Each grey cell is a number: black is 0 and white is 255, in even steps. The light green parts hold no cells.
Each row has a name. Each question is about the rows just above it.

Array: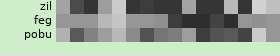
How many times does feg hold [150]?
7
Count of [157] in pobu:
2
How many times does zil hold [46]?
0
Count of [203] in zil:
1
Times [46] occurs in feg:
3
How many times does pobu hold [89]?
2
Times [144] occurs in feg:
2

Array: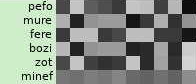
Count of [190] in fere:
4
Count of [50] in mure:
1
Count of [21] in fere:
1
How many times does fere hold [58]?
4
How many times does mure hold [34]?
1

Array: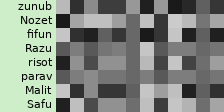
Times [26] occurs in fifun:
1
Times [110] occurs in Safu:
2
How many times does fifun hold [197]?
2
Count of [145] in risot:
3
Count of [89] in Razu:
3
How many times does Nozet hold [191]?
3
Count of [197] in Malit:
2

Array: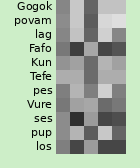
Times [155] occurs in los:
1
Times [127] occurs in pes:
3
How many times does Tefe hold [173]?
4
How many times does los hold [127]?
1
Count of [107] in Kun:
1
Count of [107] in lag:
0

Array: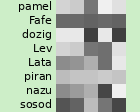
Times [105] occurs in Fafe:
3
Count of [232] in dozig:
3
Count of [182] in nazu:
0
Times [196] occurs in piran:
3
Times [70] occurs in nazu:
1

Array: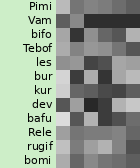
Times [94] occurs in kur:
2
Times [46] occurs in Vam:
4

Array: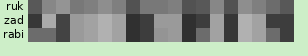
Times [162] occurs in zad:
4
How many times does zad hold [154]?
3
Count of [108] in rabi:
4

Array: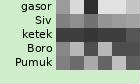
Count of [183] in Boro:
2
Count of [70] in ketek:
0

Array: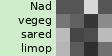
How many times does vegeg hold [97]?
1
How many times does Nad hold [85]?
3
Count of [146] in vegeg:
0
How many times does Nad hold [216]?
1
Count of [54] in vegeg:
1
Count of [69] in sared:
1
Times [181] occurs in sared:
0

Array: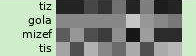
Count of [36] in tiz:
4
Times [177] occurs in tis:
1
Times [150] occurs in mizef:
1
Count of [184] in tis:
1
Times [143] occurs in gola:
0
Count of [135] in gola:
6
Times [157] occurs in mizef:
1

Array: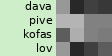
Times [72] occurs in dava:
0
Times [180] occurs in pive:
2

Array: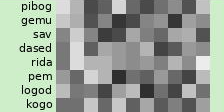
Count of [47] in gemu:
0
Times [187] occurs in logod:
2
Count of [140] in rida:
2
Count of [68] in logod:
2

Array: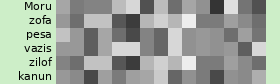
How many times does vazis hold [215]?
4
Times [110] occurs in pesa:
2
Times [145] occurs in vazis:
2

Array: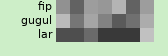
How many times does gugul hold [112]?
1
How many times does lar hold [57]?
3

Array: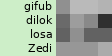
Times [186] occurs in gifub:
2
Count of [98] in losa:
3
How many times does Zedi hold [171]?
1
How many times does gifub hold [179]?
1

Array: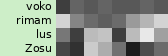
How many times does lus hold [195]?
1
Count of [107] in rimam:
2
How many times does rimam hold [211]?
2
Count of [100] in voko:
3
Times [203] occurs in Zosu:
1

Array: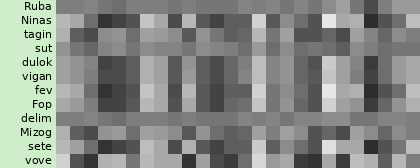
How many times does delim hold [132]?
7
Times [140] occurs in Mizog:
4

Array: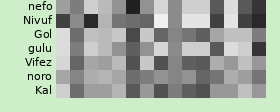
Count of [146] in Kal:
0
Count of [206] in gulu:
4
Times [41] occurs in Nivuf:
2
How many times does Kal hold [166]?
0
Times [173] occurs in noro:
2

